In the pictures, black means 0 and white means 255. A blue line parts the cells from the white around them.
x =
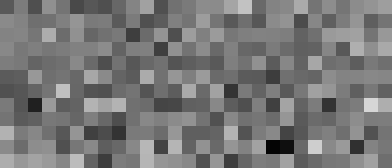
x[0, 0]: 89
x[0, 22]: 116
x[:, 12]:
[113, 128, 79, 145, 84, 150, 93, 71, 139, 151, 181, 145]
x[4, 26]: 121
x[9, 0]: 178
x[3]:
[136, 120, 127, 119, 124, 129, 129, 140, 99, 127, 128, 63, 145, 115, 140, 105, 129, 103, 99, 123, 107, 96, 98, 134, 88, 175, 143, 169]
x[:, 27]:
[158, 116, 152, 169, 111, 134, 97, 174, 125, 116, 119, 110]
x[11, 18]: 125
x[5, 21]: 105
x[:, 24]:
[117, 124, 158, 88, 115, 131, 124, 115, 123, 111, 154, 121]
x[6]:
[81, 86, 100, 117, 192, 103, 83, 80, 108, 116, 84, 111, 93, 170, 106, 162, 52, 122, 99, 127, 89, 120, 161, 150, 124, 95, 120, 97]
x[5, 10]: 171
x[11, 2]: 163
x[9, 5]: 149
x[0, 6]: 87
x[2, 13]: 157
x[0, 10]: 161
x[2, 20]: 126
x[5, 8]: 100
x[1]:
[138, 131, 111, 113, 128, 149, 122, 124, 90, 123, 80, 92, 128, 116, 157, 117, 89, 111, 87, 139, 147, 76, 135, 95, 124, 149, 95, 116]
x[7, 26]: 214
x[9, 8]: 51
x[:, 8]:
[103, 90, 121, 99, 114, 100, 108, 179, 78, 51, 104, 124]
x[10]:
[138, 108, 141, 144, 80, 119, 137, 94, 104, 136, 183, 67, 181, 99, 146, 105, 149, 130, 162, 4, 15, 105, 206, 137, 154, 48, 131, 119]
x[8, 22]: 107
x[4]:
[125, 121, 100, 108, 112, 137, 106, 78, 114, 87, 104, 113, 84, 94, 101, 89, 127, 114, 145, 91, 135, 99, 167, 110, 115, 93, 121, 111]
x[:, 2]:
[79, 111, 118, 127, 100, 152, 100, 32, 96, 135, 141, 163]
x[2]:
[131, 133, 118, 173, 108, 145, 102, 113, 121, 62, 107, 148, 79, 157, 128, 155, 119, 127, 130, 129, 126, 98, 112, 154, 158, 161, 116, 152]
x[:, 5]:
[73, 149, 145, 129, 137, 104, 103, 99, 102, 149, 119, 188]
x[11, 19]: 121
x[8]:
[116, 90, 96, 120, 117, 102, 127, 104, 78, 113, 136, 128, 139, 146, 115, 81, 136, 113, 118, 107, 150, 90, 107, 102, 123, 141, 124, 125]
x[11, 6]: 99
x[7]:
[122, 85, 32, 154, 93, 99, 179, 163, 179, 112, 108, 69, 71, 96, 98, 136, 93, 79, 127, 64, 164, 99, 124, 51, 115, 124, 214, 174]

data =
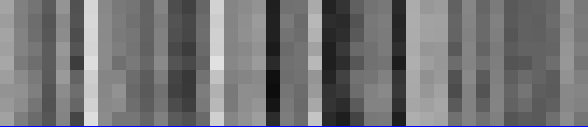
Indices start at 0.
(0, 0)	164
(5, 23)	37
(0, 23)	35
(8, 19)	44
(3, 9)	116
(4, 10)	103
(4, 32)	108
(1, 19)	33
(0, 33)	134
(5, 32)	82
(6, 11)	113
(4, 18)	155
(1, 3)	85
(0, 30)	152
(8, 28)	31
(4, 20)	112
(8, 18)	158
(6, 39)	91
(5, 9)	109
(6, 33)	130
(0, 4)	148
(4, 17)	142
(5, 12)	68
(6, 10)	90
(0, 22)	170
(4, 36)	84
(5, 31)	153
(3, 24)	57
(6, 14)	125
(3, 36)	92
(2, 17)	144
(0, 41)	120
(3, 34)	100
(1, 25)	83
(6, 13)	57
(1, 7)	138
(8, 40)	141
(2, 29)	172
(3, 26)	113

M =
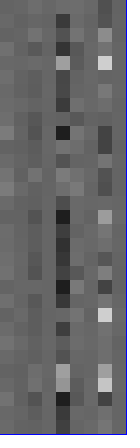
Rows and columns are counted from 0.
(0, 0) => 100
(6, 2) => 93
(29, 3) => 102
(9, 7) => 67
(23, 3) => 102
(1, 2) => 102
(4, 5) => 91
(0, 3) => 103
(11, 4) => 83
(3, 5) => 88
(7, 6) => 104
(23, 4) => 62
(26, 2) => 109
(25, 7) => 110
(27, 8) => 103
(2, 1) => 101
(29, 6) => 102
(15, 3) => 101
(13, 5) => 121
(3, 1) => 99
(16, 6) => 105
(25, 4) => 82
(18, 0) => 110
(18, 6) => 100
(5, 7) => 100
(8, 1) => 97
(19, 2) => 83
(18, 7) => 86
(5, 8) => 101
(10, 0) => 99
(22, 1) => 105
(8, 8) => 101
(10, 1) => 97
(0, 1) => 102
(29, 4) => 58
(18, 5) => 109
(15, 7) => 156
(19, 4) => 66
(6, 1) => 98

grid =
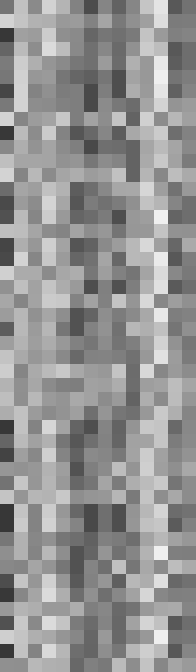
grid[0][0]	117
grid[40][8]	192
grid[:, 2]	[138, 178, 156, 141, 175, 151, 131, 141, 156, 140, 147, 165, 184, 158, 140, 134, 165, 151, 134, 171, 162, 163, 145, 155, 158, 151, 170, 167, 184, 155, 131, 161, 136, 151, 150, 182, 131, 131, 135, 132, 165, 150, 165, 174, 137, 175, 131, 184]
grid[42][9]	162
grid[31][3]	177
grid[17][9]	184
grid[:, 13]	[114, 124, 132, 110, 110, 125, 132, 155, 160, 130, 137, 123, 170, 153, 111, 110, 145, 170, 125, 121, 110, 144, 130, 144, 118, 123, 140, 165, 150, 133, 136, 138, 147, 168, 140, 140, 114, 129, 151, 126, 170, 113, 128, 133, 110, 119, 134, 154]
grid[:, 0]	[117, 211, 55, 101, 123, 119, 70, 121, 211, 56, 136, 191, 211, 108, 74, 81, 191, 69, 73, 208, 145, 167, 156, 93, 158, 195, 205, 179, 190, 173, 55, 101, 67, 150, 115, 196, 55, 55, 119, 143, 136, 77, 56, 153, 81, 207, 55, 144]
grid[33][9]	148
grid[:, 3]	[210, 175, 204, 219, 149, 154, 144, 139, 163, 203, 164, 164, 139, 193, 212, 204, 140, 207, 199, 139, 196, 203, 166, 182, 172, 161, 186, 139, 154, 139, 214, 177, 207, 178, 181, 179, 204, 210, 145, 184, 148, 208, 219, 153, 219, 168, 217, 176]
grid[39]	[143, 177, 132, 184, 142, 82, 101, 149, 113, 133, 179, 239, 127, 126]
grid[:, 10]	[197, 159, 195, 203, 152, 152, 154, 165, 208, 184, 166, 170, 181, 214, 194, 158, 152, 216, 181, 164, 178, 216, 168, 175, 160, 152, 216, 158, 174, 152, 200, 163, 204, 207, 187, 196, 183, 193, 163, 179, 168, 173, 214, 153, 212, 152, 206, 195]
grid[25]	[195, 169, 151, 161, 137, 105, 130, 131, 126, 113, 152, 225, 156, 123]
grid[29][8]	118
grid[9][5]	85
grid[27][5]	126
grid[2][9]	122
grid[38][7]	128
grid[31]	[101, 186, 161, 177, 118, 87, 111, 130, 101, 162, 163, 197, 124, 138]
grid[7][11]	211
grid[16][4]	132
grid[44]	[81, 200, 137, 219, 196, 123, 107, 132, 103, 162, 212, 193, 88, 110]
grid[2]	[55, 160, 156, 204, 143, 138, 102, 118, 112, 122, 195, 154, 128, 132]
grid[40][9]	118
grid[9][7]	134
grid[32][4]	132
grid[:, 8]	[98, 121, 112, 106, 108, 78, 78, 120, 196, 92, 109, 132, 193, 167, 124, 78, 116, 156, 103, 129, 81, 196, 124, 113, 116, 126, 196, 173, 154, 118, 99, 101, 120, 189, 123, 182, 78, 78, 123, 113, 192, 95, 136, 105, 103, 104, 119, 187]
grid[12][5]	173
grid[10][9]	99
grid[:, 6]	[76, 130, 102, 112, 112, 95, 73, 73, 162, 104, 73, 119, 156, 110, 124, 108, 141, 98, 113, 119, 78, 162, 100, 130, 118, 130, 156, 161, 162, 111, 79, 111, 138, 127, 117, 149, 73, 73, 97, 101, 132, 130, 144, 127, 107, 102, 101, 128]
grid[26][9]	108
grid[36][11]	212

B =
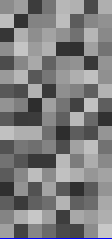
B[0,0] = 140
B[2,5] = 113
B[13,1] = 147
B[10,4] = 77
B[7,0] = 147
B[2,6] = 182
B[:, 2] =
[60, 131, 142, 156, 169, 88, 178, 45, 60, 175, 111, 56, 189, 82, 96, 199, 135]
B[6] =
[88, 76, 178, 57, 143, 130, 95, 179]
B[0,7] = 175
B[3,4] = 50
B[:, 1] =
[158, 50, 176, 197, 135, 183, 76, 127, 59, 175, 119, 85, 135, 147, 58, 173, 66]
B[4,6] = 56
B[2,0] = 54
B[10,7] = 114
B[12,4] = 193
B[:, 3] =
[117, 132, 163, 177, 98, 119, 57, 160, 138, 111, 131, 56, 139, 163, 110, 160, 106]
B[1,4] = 189
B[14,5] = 96
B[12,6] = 150
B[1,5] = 92
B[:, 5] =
[177, 92, 113, 48, 146, 175, 130, 65, 185, 93, 162, 124, 175, 47, 96, 168, 68]
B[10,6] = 191
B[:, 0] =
[140, 189, 54, 141, 76, 154, 88, 147, 90, 193, 82, 114, 91, 47, 94, 132, 160]
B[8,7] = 49
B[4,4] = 140
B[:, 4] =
[183, 189, 145, 50, 140, 155, 143, 116, 96, 45, 77, 185, 193, 89, 180, 61, 74]

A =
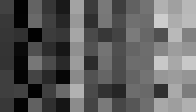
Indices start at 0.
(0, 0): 66
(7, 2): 97
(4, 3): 75
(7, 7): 122
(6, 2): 2
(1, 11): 205
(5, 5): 138
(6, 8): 37
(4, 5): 156
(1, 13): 187
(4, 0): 51
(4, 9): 109
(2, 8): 67
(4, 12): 168
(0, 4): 25
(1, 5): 152
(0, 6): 60
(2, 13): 128
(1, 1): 3
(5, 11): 151
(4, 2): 119
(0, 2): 99
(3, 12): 157
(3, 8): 79
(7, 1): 4
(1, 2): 106
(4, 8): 76
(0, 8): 62
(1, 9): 112
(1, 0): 56
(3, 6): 82
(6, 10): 105

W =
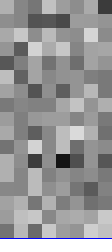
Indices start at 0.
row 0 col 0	176
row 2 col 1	199
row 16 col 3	200
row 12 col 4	146
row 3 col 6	163
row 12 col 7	121
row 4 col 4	146
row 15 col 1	191
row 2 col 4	146
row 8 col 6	155
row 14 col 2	118
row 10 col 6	148
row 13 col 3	143
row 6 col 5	148
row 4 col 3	114
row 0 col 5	141
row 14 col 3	178
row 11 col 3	143
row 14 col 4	125
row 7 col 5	195
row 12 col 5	133
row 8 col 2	152
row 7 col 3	129
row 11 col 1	141
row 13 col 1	134
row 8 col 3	157
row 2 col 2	141
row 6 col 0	162
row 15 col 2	199
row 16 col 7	192
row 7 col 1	134
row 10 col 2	211
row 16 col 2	106
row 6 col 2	83
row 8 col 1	127
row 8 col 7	121
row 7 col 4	167

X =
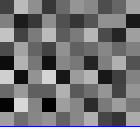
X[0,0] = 65
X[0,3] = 55
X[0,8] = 102
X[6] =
[106, 154, 95, 96, 177, 90, 111, 149, 68, 149]
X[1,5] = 53
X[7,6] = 43
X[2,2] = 123
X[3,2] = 100
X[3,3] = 68
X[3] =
[76, 163, 100, 68, 145, 97, 108, 135, 105, 128]
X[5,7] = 24
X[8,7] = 70
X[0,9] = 163
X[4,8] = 176
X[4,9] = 82
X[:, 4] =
[106, 80, 92, 145, 135, 23, 177, 158, 98]
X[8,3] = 147
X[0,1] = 186
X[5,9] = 130
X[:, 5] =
[149, 53, 123, 97, 120, 156, 90, 135, 136]
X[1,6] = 85
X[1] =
[128, 28, 56, 142, 80, 53, 85, 145, 144, 25]
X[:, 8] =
[102, 144, 37, 105, 176, 64, 68, 157, 52]
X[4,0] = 12
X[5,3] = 212
